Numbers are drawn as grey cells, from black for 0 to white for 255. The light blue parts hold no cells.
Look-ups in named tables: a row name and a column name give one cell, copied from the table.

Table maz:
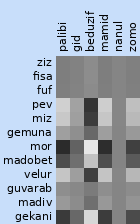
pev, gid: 162
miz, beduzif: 60
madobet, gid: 111
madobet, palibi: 77
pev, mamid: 206
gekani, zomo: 75
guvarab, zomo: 140
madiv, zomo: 148
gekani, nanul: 132
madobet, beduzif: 194
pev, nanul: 134
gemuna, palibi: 159
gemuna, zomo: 153

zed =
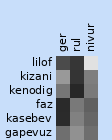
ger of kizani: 153
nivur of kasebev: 102
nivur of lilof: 225
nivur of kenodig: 122
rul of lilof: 54
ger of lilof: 75
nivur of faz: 96
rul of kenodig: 39
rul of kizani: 52
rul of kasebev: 129
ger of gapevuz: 111
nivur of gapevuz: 110
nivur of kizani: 126
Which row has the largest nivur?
lilof

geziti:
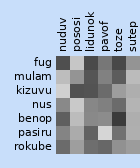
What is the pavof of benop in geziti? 140
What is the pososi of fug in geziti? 198
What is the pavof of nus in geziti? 128
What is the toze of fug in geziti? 72
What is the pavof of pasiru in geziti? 214
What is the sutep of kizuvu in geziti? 174
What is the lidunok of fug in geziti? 74
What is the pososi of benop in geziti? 188
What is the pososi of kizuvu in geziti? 81
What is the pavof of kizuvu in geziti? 107
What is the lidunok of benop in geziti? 137
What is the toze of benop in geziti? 59

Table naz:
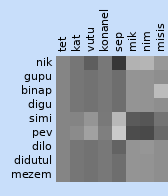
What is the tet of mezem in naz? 133
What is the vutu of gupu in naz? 114
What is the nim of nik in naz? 181
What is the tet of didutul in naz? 133
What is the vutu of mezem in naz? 114
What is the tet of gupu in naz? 133
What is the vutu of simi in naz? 149
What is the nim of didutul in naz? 147
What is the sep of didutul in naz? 110
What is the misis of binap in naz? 188
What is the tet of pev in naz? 133
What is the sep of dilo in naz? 99
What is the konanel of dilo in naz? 120
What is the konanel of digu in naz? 120
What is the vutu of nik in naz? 94
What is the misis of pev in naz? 105
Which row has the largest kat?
pev

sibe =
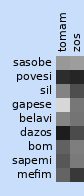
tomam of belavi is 133
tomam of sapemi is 87
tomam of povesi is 45
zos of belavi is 116
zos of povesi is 37
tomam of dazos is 29
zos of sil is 78
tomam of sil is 131
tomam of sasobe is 152
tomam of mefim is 100
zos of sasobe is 157
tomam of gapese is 215
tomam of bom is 97
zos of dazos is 75

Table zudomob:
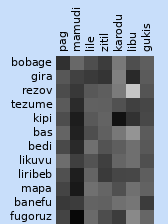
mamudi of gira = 65
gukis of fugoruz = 102
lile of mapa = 112
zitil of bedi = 83
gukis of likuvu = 79
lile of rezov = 88
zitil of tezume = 96
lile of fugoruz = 106
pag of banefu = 57
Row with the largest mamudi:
bobage

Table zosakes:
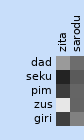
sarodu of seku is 90
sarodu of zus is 100
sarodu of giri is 129
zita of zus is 231
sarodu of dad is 109
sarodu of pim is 101
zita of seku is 35
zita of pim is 61
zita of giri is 63
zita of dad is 154
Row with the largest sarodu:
giri

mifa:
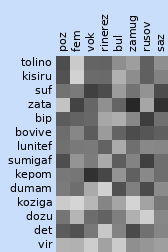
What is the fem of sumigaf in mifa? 148
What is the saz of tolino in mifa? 143
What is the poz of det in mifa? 92
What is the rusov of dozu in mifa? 207
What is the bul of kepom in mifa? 148
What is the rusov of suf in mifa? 147
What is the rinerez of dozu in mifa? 98
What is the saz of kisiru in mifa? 130
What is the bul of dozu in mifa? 127
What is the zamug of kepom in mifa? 96
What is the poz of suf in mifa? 114
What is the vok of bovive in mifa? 92
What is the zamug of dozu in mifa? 176
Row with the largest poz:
koziga

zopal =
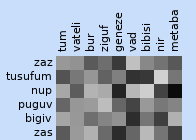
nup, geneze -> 36
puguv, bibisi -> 153
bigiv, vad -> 45
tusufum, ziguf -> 98
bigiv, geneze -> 145
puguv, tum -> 102
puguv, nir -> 120
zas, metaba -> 65
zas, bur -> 177
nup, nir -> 67
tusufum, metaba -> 118
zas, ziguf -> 106
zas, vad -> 102
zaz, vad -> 192
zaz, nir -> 115
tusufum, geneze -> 128
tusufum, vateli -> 120
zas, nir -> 117
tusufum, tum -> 83
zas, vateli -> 154

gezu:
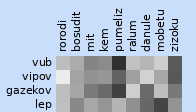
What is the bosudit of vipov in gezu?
163
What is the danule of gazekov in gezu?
106
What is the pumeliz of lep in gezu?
180
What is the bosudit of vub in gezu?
172
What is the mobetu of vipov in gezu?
167
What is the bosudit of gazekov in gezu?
166
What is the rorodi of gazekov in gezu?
190
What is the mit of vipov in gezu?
146
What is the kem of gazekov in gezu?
107
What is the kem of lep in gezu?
149

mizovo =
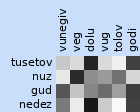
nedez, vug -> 203
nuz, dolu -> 142
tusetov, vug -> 218
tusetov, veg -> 218
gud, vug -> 108
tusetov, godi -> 65
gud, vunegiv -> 86
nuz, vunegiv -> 232

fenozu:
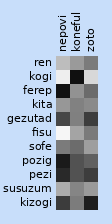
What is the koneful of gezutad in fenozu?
128
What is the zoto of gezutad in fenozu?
61
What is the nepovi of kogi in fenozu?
238
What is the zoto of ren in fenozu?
123
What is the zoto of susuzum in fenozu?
154
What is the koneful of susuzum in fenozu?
133
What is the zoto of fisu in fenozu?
122
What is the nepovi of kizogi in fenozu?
60
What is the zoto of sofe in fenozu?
158
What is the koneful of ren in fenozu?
154

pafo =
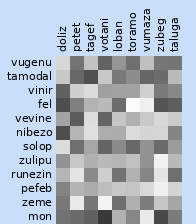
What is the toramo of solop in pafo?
104
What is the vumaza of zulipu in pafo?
146
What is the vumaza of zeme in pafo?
125
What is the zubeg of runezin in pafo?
228
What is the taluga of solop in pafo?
156
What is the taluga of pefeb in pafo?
211
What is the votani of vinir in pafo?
160
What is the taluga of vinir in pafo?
136
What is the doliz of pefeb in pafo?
131
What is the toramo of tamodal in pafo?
141
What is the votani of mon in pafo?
57
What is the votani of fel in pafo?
185
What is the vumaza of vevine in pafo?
201
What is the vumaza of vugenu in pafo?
191
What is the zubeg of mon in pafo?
72
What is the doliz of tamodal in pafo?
200
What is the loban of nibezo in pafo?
172
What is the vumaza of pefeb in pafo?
217
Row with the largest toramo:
fel

